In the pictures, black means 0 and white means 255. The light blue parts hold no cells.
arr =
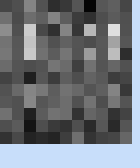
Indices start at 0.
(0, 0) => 70
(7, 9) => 132
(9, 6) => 50
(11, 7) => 52
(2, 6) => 54
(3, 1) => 87
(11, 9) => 70
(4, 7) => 156
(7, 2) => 133
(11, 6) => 111
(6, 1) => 81
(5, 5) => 107
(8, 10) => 84
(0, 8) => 87
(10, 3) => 78
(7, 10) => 56
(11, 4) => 36
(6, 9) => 61
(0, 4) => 45
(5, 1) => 84
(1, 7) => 48
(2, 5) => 132
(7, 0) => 82
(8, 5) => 109
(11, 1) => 73
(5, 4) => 117
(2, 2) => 204
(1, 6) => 60
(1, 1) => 75
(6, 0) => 67
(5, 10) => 81
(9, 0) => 113

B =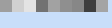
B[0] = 158
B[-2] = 62
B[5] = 143

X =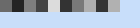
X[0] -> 106
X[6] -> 121
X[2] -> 126

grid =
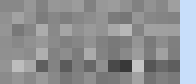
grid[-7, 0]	136
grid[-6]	[145, 162, 147, 124, 135, 126, 135, 141, 148, 123, 118, 150, 135, 132, 130]
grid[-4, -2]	141
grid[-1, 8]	118
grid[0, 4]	151
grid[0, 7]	129
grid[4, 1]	145
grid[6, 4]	137
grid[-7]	[136, 136, 151, 130, 151, 149, 156, 129, 152, 156, 145, 129, 146, 136, 159]
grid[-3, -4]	156
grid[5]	[148, 189, 168, 95, 131, 91, 125, 103, 143, 73, 56, 196, 86, 105, 94]
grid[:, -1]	[159, 130, 159, 127, 126, 94, 121]
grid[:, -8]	[129, 141, 154, 146, 171, 103, 143]
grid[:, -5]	[145, 118, 183, 125, 137, 56, 134]
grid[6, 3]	153
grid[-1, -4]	162
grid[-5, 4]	137
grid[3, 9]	121
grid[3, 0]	143
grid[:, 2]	[151, 147, 134, 145, 140, 168, 137]
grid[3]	[143, 136, 145, 152, 139, 128, 134, 146, 129, 121, 125, 149, 122, 141, 127]

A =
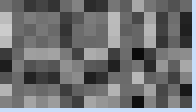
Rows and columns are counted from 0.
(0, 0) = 115
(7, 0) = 180
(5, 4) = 85
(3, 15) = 45
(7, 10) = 109
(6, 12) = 96
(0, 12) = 117
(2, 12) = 182
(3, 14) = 99
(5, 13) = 150
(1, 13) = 61
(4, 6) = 66
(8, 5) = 92
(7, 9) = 180
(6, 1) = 107
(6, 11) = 184
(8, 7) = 166
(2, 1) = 109
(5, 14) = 95
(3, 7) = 105
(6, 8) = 48
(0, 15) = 105
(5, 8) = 85
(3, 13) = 52
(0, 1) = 96
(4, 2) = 159
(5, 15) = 168
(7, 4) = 115
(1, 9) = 187
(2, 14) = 115
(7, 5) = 61
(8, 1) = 113
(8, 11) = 15
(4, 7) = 172
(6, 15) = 131
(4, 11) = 11

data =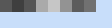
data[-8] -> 87
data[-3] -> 147
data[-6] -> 85

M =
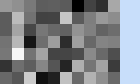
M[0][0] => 153
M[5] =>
[51, 111, 94, 134, 85, 36, 175, 117, 163, 59]
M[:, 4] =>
[95, 67, 104, 157, 68, 85, 32]
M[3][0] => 115
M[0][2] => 121
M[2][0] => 92
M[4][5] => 69
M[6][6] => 105
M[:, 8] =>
[47, 153, 99, 132, 105, 163, 142]
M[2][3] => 119
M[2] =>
[92, 164, 71, 119, 104, 98, 147, 128, 99, 109]
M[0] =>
[153, 144, 121, 93, 95, 91, 0, 67, 47, 168]
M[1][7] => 126
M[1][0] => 92
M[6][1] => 86
